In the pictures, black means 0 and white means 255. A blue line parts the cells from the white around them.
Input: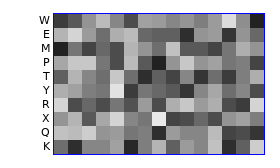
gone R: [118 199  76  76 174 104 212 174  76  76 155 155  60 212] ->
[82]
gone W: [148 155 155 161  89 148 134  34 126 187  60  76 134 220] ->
[142]
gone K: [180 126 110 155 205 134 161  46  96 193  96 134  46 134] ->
[40]

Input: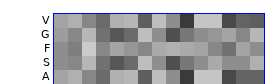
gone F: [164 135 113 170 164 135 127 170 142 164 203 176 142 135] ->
[150]
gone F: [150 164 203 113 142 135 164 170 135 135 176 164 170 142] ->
[127]
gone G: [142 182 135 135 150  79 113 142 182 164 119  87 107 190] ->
[157]

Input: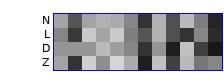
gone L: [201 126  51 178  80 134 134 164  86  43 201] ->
[58]
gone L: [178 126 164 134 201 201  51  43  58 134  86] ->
[80]
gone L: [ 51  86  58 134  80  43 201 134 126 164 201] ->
[178]
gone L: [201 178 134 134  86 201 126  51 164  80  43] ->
[58]
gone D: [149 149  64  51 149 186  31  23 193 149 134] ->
[157]
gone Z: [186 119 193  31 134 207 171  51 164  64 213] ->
[142]

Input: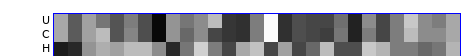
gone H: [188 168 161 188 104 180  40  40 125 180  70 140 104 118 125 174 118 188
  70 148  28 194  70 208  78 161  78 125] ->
[200]
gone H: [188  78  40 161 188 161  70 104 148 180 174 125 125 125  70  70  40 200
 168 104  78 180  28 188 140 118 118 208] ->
[194]
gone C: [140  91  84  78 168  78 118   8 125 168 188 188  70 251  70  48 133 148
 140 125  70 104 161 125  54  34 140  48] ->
[62]
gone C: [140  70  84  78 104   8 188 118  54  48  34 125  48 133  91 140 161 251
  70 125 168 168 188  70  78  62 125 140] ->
[148]
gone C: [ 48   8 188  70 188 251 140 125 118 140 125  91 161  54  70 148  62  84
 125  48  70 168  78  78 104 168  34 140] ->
[133]
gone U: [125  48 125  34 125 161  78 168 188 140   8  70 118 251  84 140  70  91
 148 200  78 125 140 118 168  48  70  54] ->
[111]

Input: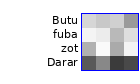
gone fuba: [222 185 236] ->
[244]
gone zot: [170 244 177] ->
[250]

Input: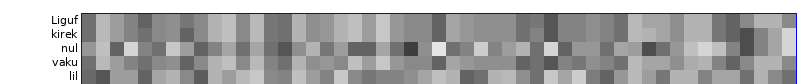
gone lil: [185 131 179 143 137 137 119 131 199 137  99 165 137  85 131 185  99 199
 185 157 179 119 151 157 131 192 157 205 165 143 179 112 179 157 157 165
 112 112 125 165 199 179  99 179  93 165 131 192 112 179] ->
[106]
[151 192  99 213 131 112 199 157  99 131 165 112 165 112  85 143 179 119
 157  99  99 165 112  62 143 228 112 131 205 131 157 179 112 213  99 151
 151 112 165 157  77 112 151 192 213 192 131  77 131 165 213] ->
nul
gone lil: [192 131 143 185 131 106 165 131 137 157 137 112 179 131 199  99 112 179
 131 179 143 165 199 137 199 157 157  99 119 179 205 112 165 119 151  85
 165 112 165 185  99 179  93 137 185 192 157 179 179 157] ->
[125]
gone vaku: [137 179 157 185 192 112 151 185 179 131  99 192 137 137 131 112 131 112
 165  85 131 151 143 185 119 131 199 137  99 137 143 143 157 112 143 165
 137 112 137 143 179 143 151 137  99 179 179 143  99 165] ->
[172]
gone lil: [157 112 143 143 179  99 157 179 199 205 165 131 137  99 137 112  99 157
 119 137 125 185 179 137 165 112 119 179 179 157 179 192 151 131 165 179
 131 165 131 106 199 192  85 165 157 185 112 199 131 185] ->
[93]

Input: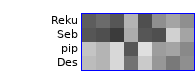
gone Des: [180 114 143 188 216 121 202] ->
[151]
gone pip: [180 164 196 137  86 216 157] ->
[223]
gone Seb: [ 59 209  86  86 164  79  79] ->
[172]
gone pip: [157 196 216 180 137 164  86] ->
[223]
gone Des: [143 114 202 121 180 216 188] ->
[151]
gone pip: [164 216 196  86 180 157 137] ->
[223]
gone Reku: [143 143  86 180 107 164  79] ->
[93]

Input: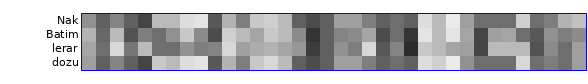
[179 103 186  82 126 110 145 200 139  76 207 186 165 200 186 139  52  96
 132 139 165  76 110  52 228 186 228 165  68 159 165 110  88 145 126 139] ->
Batim
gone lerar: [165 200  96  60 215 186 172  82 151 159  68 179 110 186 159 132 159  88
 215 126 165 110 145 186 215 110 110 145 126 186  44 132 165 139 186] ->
[118]
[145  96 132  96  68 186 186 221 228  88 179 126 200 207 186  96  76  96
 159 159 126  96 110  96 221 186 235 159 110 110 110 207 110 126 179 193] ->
Nak
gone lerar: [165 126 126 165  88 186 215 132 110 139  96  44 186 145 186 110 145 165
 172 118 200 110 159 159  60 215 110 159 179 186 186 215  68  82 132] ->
[151]
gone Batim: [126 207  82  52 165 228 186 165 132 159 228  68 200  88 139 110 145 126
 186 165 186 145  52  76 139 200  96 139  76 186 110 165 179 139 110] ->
[103]
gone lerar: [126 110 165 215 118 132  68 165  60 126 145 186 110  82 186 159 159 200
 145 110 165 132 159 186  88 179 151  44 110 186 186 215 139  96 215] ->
[172]
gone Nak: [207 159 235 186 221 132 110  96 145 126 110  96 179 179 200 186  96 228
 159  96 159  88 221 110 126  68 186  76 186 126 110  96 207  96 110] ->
[193]

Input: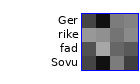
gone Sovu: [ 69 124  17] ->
[63]
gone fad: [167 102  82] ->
[89]
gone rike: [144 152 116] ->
[138]
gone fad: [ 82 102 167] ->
[89]
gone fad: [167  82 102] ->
[89]

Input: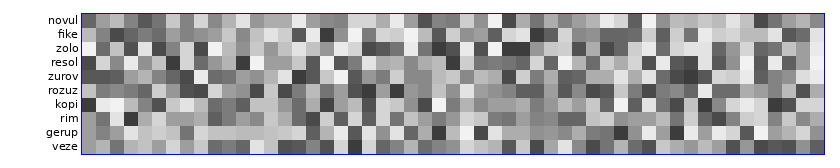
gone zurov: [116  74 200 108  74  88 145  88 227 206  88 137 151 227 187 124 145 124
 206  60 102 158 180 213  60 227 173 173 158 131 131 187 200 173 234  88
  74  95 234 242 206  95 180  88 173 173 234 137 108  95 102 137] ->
[221]
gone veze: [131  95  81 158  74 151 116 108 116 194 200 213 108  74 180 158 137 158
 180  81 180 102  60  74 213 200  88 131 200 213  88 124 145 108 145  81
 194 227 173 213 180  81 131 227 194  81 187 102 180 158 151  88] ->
[166]
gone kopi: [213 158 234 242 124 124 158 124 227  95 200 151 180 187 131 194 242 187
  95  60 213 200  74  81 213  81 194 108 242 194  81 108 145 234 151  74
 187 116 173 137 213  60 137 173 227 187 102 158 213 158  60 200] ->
[68]

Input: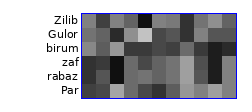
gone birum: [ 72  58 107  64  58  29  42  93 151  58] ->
[136]
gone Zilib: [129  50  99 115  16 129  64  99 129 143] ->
[121]
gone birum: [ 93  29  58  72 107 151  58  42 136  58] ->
[64]
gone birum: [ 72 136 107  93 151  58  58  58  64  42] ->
[29]
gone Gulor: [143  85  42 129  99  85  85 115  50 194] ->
[72]
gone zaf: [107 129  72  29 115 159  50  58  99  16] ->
[79]
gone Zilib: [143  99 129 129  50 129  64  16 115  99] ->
[121]

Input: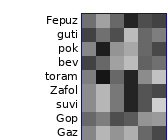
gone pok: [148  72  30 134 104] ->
[168]
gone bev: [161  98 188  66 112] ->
[104]
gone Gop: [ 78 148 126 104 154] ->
[91]
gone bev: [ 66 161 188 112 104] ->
[98]

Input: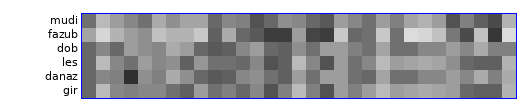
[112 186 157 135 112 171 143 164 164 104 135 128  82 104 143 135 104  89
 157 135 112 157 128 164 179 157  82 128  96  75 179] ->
mudi
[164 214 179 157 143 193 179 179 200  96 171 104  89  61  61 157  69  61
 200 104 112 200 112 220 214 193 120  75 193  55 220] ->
fazub
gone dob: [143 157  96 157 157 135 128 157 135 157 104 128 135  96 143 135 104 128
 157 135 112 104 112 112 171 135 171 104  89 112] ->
[164]
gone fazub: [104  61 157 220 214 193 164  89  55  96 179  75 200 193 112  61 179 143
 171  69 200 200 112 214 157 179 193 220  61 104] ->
[120]
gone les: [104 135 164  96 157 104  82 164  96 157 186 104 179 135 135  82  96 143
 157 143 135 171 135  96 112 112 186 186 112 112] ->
[150]

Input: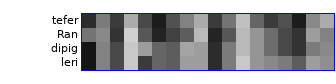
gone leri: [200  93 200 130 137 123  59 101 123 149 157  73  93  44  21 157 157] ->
[143]
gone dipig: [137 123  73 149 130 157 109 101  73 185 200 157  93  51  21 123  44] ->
[164]

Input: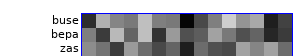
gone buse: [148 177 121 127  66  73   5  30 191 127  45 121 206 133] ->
[169]
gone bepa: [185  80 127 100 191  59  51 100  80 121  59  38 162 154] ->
[93]
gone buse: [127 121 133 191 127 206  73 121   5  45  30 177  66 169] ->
[148]
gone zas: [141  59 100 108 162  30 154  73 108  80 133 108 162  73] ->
[115]
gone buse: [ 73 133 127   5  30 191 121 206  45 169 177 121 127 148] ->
[66]

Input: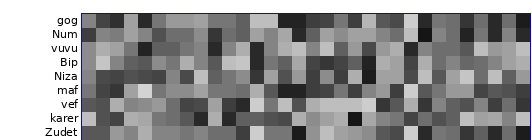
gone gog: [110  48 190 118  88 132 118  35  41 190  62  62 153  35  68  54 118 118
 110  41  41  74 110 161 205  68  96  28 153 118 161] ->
[182]
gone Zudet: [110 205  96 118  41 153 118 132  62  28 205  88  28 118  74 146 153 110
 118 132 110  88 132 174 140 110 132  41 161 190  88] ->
[54]
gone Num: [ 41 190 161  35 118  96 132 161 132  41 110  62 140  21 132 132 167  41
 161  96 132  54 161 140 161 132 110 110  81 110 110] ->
[124]
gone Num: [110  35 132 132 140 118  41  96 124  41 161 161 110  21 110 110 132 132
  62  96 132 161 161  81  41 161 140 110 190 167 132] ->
[54]
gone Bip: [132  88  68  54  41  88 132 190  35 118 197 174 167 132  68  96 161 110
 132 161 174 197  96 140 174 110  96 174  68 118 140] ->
[103]
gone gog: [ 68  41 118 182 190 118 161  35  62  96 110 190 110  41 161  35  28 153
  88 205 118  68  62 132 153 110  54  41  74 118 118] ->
[48]
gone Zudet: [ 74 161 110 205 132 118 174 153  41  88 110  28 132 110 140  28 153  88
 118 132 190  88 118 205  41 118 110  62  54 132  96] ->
[146]

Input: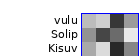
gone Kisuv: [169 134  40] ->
[219]
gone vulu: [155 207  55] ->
[188]
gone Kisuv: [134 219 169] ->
[40]

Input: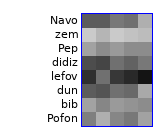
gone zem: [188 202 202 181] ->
[194]
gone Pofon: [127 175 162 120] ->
[134]
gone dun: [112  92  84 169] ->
[105]
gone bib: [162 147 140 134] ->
[154]
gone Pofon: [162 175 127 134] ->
[120]
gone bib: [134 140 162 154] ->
[147]
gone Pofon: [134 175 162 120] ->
[127]

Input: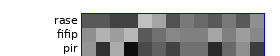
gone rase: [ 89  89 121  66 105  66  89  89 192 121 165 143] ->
[81]
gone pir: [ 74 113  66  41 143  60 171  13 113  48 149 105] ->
[97]

